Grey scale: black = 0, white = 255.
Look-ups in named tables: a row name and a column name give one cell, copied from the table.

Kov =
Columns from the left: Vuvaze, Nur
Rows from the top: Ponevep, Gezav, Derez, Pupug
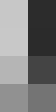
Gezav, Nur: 43
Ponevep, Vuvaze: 199
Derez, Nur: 68
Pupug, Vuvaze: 145
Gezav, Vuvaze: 200
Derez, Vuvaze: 181
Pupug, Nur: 116
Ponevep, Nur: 44

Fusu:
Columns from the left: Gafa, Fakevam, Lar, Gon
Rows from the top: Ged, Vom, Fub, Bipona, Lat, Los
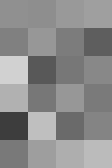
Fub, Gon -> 136
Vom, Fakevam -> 151
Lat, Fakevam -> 191
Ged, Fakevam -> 142
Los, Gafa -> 121
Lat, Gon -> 132
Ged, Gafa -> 144
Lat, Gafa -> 61
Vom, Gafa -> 128
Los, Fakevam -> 158
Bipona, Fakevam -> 119
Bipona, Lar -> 151
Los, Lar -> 174
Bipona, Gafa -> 177

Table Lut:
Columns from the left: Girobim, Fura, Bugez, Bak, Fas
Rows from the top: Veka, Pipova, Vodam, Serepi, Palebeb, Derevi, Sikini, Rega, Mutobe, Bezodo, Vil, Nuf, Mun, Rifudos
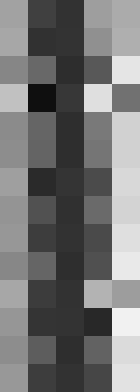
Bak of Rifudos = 70
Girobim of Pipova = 167
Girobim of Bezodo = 135
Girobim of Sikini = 159
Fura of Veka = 64
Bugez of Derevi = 46
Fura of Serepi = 15
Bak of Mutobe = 74
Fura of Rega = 81
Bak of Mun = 98
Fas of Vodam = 229
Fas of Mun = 219
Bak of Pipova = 144
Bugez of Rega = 48
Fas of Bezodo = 233
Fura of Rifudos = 61
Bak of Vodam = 88
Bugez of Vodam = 45

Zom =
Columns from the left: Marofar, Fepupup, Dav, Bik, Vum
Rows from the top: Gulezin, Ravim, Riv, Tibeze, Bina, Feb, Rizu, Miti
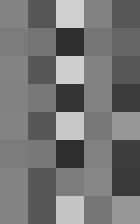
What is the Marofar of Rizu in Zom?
131
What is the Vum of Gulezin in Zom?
87
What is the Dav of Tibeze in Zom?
52
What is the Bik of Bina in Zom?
120
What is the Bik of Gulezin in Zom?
130
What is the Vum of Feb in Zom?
62
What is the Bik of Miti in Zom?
118
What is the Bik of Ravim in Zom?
118
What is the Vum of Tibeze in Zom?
59
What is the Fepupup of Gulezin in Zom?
86
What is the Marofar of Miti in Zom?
131
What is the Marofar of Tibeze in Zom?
130
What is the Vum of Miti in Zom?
151
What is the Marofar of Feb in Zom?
123
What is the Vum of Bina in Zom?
151
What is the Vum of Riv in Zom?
87

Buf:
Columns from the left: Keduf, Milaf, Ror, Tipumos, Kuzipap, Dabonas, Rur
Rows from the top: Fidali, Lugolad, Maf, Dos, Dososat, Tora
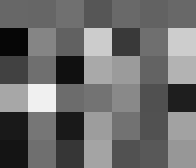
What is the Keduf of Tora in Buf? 20
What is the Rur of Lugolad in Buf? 205
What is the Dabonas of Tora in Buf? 88
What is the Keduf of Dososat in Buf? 25
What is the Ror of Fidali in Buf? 112
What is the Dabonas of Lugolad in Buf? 111
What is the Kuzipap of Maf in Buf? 155
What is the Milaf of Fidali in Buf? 102
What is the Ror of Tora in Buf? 54
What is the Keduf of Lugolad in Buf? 6
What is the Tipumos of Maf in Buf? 169
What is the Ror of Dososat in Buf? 25
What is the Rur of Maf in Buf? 179
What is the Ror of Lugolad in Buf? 97
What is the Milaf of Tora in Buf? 111
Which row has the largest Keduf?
Dos

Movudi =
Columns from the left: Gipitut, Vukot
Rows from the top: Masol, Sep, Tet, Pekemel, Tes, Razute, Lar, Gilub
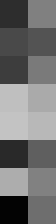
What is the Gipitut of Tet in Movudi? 61
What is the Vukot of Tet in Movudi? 122
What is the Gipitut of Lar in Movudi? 173
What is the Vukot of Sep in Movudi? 83
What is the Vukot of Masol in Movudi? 128
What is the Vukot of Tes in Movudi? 184
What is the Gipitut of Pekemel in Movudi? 191
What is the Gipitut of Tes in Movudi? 195

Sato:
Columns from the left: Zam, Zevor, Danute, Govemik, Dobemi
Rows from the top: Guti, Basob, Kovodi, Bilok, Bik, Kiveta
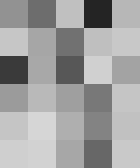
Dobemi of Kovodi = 163
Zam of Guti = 146
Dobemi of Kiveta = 201
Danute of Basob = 113
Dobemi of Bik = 193
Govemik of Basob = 191

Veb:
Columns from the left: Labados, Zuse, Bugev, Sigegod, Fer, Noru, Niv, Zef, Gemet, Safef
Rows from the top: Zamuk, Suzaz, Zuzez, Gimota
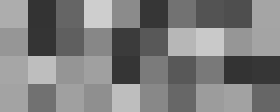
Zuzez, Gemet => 51
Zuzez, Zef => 121
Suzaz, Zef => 201
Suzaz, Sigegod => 135
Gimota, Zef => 156
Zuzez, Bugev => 149
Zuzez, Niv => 88
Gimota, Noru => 136
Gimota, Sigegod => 143
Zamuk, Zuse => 51
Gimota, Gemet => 162
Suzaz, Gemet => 150
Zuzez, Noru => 123
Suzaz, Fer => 59
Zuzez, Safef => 54
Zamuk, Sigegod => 206
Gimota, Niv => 103
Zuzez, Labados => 166
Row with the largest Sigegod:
Zamuk

